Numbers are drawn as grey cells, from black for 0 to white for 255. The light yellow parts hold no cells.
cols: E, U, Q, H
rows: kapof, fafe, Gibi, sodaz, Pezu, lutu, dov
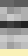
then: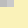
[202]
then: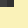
[33]
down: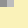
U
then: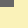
[91]
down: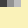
U

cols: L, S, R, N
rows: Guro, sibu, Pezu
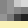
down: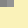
L
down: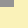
S
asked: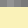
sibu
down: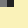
N
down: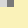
N
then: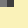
[34]
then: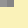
[121]

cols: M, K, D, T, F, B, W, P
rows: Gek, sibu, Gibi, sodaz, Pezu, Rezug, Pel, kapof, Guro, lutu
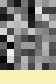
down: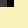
M
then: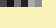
[171]
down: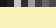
F
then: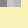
[197]
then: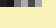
[47]

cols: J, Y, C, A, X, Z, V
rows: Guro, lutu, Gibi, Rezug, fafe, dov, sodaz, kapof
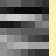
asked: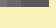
fafe
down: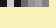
Y
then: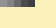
[48]

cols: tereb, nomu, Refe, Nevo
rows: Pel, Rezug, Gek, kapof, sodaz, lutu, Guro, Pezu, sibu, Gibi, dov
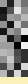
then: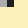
[216]
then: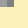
[230]
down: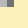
Nevo

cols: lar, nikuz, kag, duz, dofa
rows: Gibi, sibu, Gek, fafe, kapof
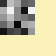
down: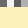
dofa
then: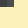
[34]

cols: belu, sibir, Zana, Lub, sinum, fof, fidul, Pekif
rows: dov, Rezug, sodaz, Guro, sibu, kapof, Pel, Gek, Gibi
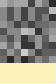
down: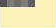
fidul
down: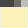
Lub
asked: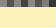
sodaz

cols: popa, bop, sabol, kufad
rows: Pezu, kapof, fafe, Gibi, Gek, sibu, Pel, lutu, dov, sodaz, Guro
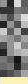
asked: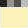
Gibi
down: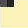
popa
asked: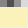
fafe
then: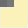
[37]
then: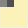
[147]

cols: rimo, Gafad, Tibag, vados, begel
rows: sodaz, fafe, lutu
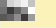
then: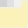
[195]
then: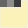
[156]
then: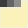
[254]
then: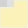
[241]

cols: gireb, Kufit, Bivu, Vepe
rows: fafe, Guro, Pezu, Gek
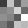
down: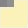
gireb
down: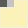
Bivu
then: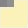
[212]
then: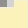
[106]
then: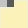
[158]
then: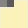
[253]
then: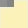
[90]

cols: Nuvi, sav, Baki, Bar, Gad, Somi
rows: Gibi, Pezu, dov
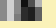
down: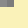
Baki
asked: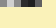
Pezu

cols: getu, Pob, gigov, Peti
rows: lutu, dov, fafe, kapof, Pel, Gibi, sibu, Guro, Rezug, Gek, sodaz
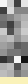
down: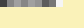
gigov
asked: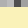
Gek

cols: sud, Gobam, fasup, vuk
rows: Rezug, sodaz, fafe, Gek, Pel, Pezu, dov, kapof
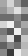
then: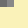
[97]
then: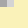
[151]
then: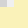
[121]
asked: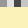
Pezu
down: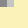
vuk
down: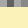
vuk

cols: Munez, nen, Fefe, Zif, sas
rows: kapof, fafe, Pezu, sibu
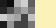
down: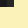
Munez
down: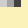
Zif
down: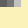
sas
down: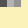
nen
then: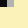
[206]

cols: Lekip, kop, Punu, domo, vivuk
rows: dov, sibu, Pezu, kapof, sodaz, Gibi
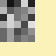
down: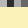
Lekip
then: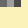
[104]

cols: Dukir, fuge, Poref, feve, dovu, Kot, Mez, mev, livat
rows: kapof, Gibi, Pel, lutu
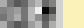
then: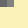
[210]
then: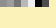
[210]

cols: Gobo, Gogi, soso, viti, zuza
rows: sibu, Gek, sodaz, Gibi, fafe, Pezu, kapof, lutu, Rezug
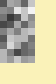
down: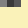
Gogi
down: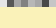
soso

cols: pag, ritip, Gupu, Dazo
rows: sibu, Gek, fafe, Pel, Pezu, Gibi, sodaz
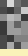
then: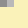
[169]
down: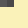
pag
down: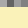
Gupu
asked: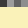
Pel
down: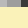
ritip

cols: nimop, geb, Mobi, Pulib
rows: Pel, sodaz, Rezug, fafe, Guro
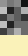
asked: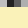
sodaz
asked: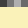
Guro
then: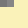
[18]
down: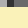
Pulib
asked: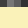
Rezug
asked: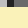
fafe

